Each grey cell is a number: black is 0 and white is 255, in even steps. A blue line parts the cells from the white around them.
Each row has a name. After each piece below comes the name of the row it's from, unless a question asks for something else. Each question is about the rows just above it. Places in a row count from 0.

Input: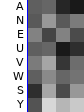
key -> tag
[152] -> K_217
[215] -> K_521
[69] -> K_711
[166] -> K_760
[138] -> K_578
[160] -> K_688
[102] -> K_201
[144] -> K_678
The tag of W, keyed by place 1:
K_578
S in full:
[ 46 166  75 152]
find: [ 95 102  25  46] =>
U
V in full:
[123 166  54 109]
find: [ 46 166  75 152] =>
S
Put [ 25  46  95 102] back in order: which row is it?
U
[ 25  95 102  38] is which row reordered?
A

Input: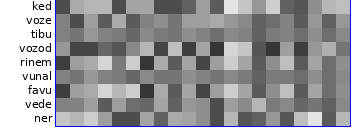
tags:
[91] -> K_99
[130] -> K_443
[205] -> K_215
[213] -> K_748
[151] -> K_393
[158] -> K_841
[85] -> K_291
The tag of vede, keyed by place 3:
K_99
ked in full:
[ 77 170 182 182  77 164 164  77  77  97 158  91 228 197 151 205  97  85
 143 182 190]
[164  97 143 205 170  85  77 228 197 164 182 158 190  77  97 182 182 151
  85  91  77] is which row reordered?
ner
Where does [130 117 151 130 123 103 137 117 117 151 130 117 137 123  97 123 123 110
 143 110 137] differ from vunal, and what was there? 9, [143]
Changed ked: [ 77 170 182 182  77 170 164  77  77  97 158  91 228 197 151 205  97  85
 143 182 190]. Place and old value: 5, [164]
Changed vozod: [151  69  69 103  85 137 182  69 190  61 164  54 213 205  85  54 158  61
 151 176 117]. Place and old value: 13, [197]

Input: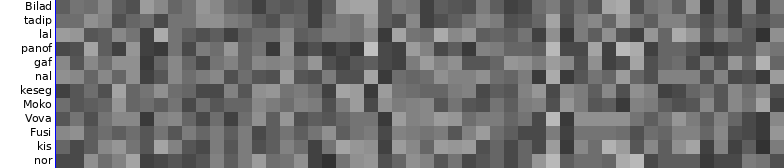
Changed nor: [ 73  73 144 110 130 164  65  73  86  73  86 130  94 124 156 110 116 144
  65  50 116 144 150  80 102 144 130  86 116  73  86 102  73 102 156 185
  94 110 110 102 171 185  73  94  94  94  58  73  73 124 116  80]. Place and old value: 34, [150]
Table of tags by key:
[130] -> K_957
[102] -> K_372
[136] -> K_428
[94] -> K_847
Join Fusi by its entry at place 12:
K_847
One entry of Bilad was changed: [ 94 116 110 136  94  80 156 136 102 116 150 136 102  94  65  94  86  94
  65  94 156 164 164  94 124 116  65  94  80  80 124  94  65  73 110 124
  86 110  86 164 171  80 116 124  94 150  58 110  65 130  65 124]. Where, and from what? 28, [86]

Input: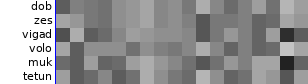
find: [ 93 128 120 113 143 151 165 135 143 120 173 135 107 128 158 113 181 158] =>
dob
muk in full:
[107  93 158 100 107 158 173 151 135 113  86 113 151 128 165 165  34 100]
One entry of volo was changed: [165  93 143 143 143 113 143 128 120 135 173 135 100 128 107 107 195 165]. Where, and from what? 14, [100]
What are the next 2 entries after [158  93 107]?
[135  93]
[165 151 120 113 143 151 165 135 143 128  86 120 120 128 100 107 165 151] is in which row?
zes
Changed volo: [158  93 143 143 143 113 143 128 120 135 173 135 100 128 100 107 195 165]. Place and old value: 0, [165]

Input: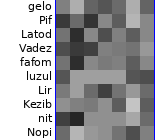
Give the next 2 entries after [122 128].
[ 93 136]
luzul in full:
[ 85 159 159 159 159  85  78]
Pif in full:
[ 58 107  52 136  93 181 136]
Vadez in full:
[ 78  58  64 128 122 115 152]
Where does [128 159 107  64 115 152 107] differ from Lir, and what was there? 0, [122]

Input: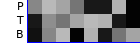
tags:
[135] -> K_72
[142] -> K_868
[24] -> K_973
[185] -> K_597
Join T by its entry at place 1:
K_868
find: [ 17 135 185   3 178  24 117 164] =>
B
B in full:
[ 17 135 185   3 178  24 117 164]
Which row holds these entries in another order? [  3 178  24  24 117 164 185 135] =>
P
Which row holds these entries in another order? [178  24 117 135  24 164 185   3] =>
P

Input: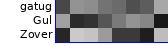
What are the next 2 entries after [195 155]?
[58 58]
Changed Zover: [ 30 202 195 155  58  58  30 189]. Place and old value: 0, [38]

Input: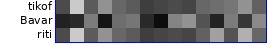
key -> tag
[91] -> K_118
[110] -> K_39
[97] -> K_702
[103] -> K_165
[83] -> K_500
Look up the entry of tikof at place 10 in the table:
K_165
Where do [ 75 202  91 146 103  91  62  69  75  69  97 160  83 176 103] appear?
riti
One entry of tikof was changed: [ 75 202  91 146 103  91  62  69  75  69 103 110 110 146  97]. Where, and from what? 12, [118]
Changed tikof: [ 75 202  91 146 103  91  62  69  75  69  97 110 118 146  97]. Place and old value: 10, [103]
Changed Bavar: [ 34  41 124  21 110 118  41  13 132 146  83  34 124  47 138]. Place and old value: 13, [55]
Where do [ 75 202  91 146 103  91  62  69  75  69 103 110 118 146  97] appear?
tikof
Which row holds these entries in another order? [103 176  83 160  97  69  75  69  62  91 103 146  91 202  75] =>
riti

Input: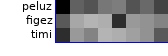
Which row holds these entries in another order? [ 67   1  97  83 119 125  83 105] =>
peluz
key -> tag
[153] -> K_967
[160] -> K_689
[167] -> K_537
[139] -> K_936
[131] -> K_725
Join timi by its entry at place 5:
K_689
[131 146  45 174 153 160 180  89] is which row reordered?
timi
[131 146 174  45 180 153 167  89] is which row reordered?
figez
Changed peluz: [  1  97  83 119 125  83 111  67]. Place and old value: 6, [105]
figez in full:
[ 89 167 180 174  45 153 146 131]
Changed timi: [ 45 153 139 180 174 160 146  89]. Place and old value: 2, [131]

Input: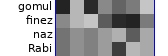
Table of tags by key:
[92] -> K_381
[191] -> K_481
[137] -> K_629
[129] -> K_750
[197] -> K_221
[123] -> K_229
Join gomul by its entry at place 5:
K_229
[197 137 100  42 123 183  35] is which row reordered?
gomul
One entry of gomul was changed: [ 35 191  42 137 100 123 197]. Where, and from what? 1, [183]
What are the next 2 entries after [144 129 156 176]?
[ 92 169]
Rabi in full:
[115 144 129 156  61 183 169]
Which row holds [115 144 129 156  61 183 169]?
Rabi
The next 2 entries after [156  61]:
[183 169]

